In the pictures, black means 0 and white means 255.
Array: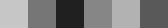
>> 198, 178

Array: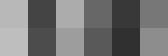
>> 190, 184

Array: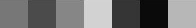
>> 210, 183

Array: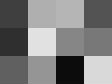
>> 225, 217

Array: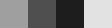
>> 226, 159

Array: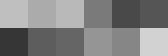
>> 210, 191

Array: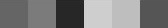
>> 206, 190

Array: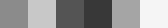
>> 245, 200
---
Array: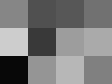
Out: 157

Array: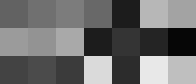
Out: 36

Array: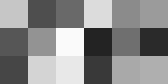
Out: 111

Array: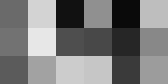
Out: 38

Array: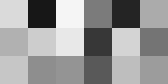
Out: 212

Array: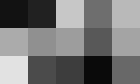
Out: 88
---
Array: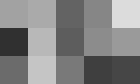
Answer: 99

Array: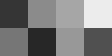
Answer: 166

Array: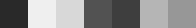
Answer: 216

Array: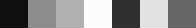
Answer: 176

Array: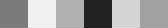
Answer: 176

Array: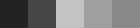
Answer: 195

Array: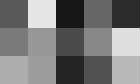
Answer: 23

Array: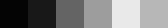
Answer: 100

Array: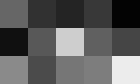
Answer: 36
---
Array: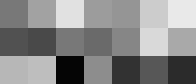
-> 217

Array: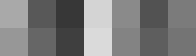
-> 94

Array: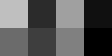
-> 128

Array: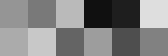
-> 78

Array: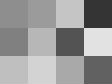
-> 83

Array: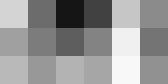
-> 240

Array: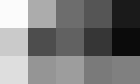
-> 54

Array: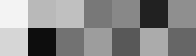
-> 171

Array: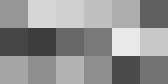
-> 233

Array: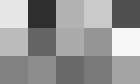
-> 149
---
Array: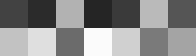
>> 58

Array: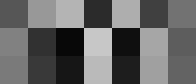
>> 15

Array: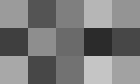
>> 106

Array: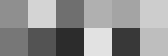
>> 176

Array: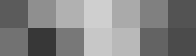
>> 170

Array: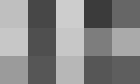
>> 199

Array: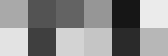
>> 150

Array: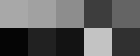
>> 141

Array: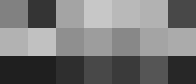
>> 136

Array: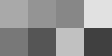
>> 148
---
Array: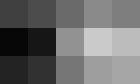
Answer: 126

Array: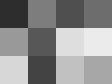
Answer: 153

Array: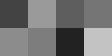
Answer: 140

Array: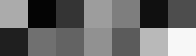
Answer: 126

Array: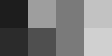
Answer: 43

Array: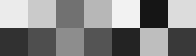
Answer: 242

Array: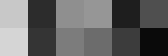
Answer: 30

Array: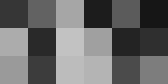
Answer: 91

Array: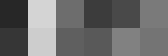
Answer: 73
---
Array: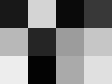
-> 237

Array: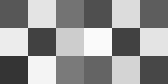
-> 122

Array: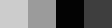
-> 204

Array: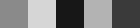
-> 214

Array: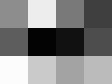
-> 252

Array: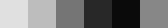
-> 117

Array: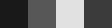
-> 25
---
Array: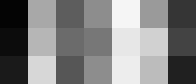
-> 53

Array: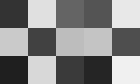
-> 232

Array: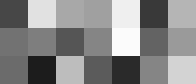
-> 181

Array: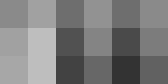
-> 138

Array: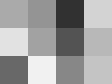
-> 211

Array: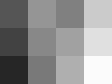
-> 203
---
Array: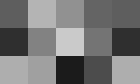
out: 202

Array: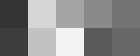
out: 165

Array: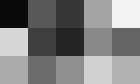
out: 37

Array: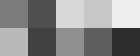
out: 215

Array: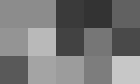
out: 66

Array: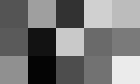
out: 201
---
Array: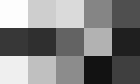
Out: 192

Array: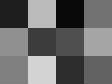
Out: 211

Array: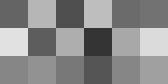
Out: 146

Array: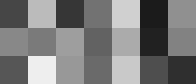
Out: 238

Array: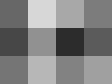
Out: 183

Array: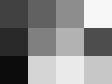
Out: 213
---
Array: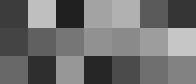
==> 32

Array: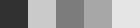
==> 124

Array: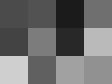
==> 27

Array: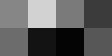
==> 122

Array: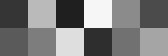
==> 31

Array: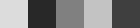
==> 128
